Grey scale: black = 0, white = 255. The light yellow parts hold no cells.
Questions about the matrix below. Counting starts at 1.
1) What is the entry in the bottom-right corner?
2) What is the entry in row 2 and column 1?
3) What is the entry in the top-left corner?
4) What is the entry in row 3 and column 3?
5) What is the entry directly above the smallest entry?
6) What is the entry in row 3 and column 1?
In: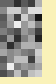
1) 206
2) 138
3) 101
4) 63
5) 222
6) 89

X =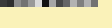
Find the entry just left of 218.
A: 153
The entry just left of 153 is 114

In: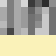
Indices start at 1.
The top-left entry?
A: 213
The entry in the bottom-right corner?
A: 113
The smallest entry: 44
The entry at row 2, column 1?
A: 169
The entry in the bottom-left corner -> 154
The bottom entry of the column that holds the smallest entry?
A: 201
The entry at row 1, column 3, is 169
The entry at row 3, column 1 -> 169
